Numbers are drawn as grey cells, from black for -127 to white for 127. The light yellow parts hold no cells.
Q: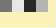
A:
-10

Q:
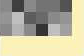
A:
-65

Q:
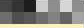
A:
-76

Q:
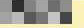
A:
-58

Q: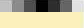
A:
-81

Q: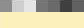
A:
-31

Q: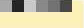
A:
-56

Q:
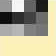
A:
-101

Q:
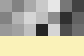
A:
-80

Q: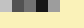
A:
-45
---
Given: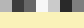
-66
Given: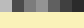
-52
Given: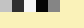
-80
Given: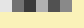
-13
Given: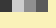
77
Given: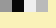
-119
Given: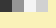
21
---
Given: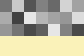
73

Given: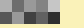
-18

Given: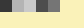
52

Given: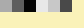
-33

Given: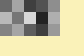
37

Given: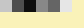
-50

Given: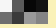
-36

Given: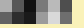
-40

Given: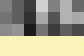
-32

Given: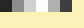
12
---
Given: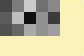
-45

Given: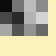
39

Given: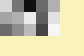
-20

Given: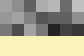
-8

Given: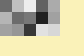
33

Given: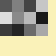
-68

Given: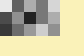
-71
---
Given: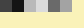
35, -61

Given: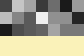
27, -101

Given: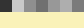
-4, -76

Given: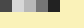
-93, -55

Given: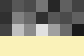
-61, -61

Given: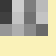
58, 22

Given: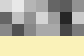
18, 8

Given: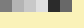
-23, -3
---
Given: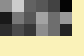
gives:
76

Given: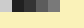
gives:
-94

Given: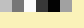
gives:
-8

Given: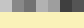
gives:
8

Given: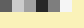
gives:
76

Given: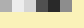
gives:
109

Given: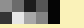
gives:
-20
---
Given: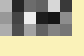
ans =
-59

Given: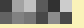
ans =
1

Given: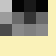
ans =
-21

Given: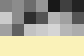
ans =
12

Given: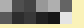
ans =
-82

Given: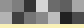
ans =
-63

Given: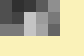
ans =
-60

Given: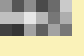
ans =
64

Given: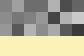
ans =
-8

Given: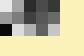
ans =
-3
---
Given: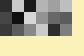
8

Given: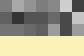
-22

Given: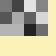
-92

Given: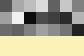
0

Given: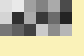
-61

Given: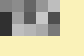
53

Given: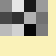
-119
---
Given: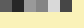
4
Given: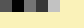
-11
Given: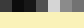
85
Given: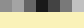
-60
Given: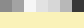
87
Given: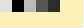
58
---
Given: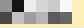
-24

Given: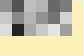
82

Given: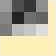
-28

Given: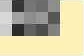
-41

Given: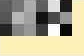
22

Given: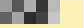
69
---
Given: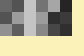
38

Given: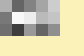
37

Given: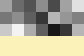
34

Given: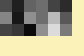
-60

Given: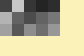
-91

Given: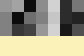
-83

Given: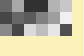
51
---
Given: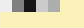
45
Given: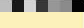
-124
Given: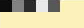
-40
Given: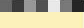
-90
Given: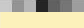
29
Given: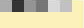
65
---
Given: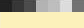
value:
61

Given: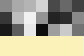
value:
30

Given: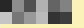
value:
58

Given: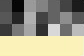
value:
88

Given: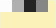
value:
48

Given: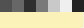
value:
73

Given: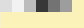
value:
-72
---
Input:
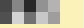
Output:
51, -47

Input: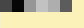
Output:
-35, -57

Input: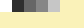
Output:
70, 127

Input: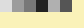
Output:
-42, 93

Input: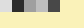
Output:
-55, 94

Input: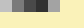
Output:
35, 65

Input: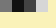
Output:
86, -9

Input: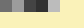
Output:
60, -16
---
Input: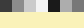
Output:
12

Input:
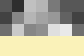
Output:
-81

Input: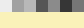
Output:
33

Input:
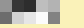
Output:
-73

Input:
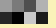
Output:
-5

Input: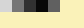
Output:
-9

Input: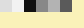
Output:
114

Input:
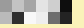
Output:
67

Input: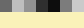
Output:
62

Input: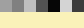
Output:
0
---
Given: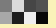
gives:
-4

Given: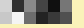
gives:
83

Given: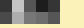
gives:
-74

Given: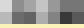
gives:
89

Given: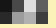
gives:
-106

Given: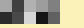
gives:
39

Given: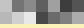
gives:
68
